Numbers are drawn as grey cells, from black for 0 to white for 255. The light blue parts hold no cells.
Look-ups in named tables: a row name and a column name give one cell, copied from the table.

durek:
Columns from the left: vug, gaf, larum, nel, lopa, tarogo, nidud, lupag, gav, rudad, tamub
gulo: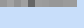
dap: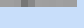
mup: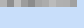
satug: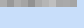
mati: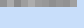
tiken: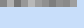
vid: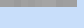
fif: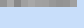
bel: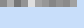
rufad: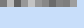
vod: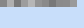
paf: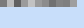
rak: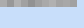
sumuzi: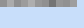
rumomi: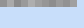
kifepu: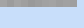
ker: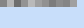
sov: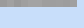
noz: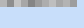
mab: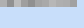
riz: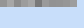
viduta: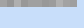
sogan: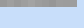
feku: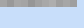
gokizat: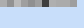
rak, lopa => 146
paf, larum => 97
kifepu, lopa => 153
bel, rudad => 139
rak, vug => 172
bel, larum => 119
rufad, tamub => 158
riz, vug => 149
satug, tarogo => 171
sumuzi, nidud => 144
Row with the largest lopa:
bel

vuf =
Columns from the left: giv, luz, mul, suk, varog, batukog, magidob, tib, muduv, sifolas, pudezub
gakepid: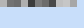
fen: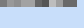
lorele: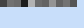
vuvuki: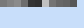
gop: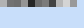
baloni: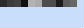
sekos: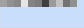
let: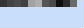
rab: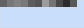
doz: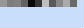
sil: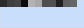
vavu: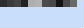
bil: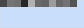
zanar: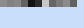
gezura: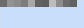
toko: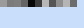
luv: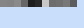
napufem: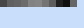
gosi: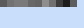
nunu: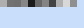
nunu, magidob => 132
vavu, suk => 34
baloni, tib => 77
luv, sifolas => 120
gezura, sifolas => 108
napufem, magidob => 116
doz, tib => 90
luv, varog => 30
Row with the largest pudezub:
gakepid

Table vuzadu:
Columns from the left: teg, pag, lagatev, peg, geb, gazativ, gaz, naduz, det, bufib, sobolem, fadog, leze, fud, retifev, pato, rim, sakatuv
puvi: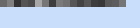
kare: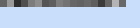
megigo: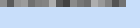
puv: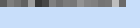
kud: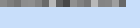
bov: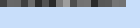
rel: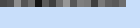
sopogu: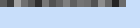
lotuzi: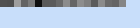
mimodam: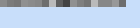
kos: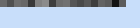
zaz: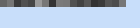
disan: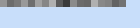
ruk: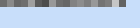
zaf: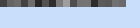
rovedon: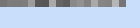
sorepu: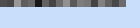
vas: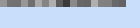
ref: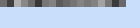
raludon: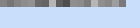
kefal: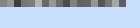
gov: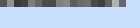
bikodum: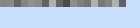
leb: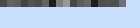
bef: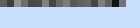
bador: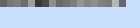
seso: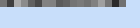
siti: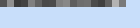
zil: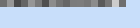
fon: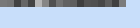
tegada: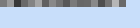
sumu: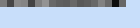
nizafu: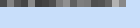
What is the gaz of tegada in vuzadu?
96
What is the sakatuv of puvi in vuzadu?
117
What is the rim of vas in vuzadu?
105
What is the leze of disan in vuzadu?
103
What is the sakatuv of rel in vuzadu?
109
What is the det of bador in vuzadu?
106
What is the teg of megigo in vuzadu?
142
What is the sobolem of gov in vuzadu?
94
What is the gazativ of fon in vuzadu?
182
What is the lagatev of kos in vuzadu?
110
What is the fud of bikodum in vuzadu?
177
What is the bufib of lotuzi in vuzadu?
140
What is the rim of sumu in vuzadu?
13
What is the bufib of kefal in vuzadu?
75
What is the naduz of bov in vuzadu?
42
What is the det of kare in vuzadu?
125
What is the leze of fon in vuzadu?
82

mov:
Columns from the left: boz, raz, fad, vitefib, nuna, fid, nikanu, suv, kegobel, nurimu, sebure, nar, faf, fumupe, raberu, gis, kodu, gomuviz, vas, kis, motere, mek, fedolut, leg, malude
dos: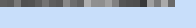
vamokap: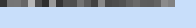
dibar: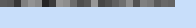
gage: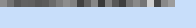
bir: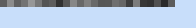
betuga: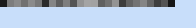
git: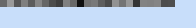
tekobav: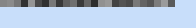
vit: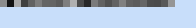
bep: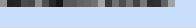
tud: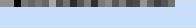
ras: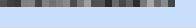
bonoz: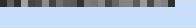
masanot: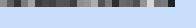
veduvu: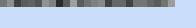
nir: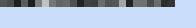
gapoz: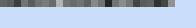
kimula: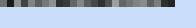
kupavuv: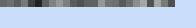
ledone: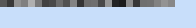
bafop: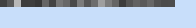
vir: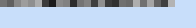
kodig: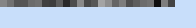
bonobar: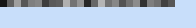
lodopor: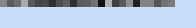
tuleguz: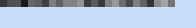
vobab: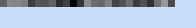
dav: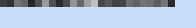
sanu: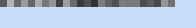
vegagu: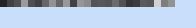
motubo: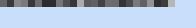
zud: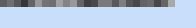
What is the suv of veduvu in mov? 129
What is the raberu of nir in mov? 107
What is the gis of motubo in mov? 109
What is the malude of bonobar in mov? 86
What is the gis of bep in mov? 58
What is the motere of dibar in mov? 128

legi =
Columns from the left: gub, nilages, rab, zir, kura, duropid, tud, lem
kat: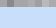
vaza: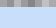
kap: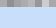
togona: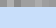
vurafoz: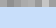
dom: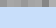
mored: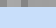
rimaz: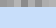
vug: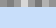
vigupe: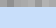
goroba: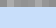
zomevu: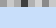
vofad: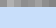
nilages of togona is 176
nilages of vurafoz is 144
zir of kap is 172
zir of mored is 133
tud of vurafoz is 197
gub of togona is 149
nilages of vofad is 177
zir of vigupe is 170
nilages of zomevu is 201
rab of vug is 157
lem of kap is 168
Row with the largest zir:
vug

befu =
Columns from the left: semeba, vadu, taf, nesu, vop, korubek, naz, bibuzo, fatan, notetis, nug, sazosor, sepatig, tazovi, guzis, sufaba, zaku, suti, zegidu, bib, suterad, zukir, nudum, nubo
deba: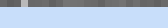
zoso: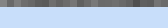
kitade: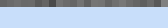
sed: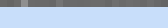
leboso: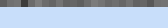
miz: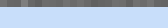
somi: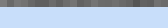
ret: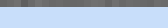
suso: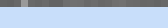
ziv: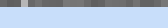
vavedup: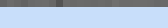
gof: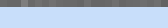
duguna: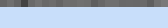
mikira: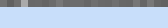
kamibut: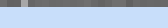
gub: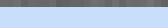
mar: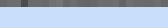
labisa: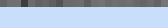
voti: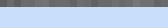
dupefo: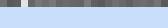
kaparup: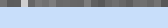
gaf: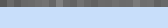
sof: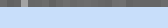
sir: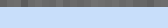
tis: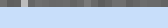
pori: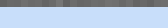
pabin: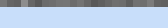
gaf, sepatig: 104
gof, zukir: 106
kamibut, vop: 102
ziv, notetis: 120
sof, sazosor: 107
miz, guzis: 100
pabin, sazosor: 115
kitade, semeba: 100
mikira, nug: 108
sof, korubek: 104
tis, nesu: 188
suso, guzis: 103
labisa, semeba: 101
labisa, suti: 108
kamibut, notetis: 108
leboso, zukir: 88
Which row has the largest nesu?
dupefo

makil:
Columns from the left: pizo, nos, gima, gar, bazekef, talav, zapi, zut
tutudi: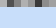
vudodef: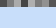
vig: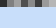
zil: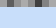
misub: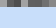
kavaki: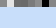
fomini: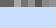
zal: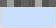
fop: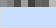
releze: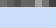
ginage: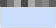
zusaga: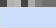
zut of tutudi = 160
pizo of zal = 101
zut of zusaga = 112
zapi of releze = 114
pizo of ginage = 82
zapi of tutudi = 140
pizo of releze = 112
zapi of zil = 130
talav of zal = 167
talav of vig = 61
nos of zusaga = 177
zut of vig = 182
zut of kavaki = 133
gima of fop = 77
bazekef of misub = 96
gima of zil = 147
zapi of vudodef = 145
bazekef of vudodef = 175
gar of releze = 100

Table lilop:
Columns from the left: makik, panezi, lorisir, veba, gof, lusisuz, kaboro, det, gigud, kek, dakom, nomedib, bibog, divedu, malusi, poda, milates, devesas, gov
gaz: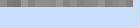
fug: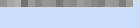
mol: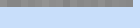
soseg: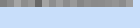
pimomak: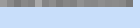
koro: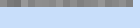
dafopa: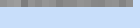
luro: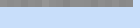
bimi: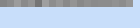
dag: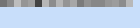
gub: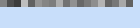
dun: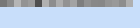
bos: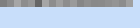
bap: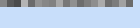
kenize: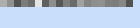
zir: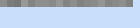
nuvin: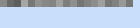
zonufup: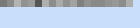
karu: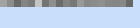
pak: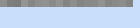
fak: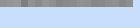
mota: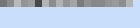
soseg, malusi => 139
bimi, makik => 133
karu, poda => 134
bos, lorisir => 166
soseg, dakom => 153
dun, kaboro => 177
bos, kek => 141
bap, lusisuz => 147
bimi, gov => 150
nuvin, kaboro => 136
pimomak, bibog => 136
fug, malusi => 125
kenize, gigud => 87
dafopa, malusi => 134
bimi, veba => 138
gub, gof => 97
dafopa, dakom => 139

